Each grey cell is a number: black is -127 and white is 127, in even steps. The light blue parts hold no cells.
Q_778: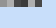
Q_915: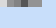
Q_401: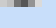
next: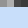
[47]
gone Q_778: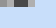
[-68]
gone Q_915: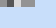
[3]
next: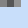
[19]
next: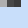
[47]
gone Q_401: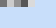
[63]
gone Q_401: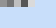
[76]

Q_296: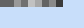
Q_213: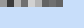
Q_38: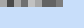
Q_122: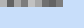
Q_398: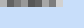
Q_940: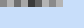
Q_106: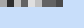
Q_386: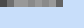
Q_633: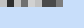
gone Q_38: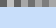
[-53]
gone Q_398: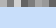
[-40]

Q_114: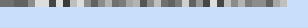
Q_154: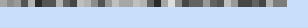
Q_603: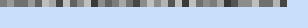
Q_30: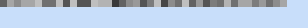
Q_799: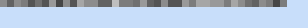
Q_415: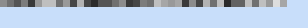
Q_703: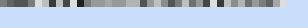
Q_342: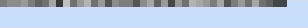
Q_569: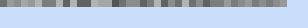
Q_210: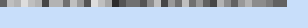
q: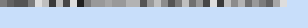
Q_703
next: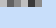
[-29]
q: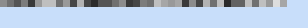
Q_415

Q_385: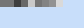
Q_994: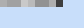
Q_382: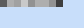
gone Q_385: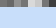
[3]
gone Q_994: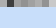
[58]

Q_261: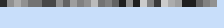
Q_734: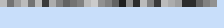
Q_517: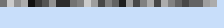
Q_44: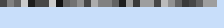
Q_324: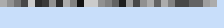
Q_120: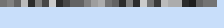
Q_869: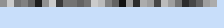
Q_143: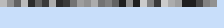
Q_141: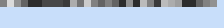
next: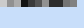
[75]
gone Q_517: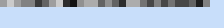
[-43]
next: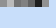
[-97]

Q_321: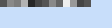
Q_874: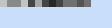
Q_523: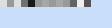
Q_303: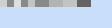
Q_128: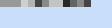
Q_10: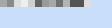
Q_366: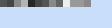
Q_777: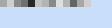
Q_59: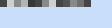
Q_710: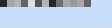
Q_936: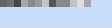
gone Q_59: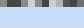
[-72]
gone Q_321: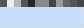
[-3]

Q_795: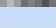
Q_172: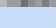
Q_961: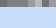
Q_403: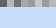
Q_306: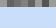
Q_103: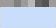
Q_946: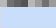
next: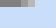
[-14]
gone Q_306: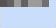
[0]
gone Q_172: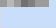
[14]
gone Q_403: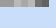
[71]
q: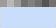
Q_795
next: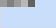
[-43]
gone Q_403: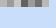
[40]

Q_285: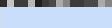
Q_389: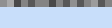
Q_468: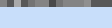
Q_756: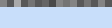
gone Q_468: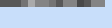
[16]
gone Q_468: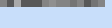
[-54]
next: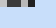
[-68]
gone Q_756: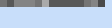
[-26]
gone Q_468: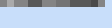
[16]
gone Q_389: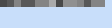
[28]

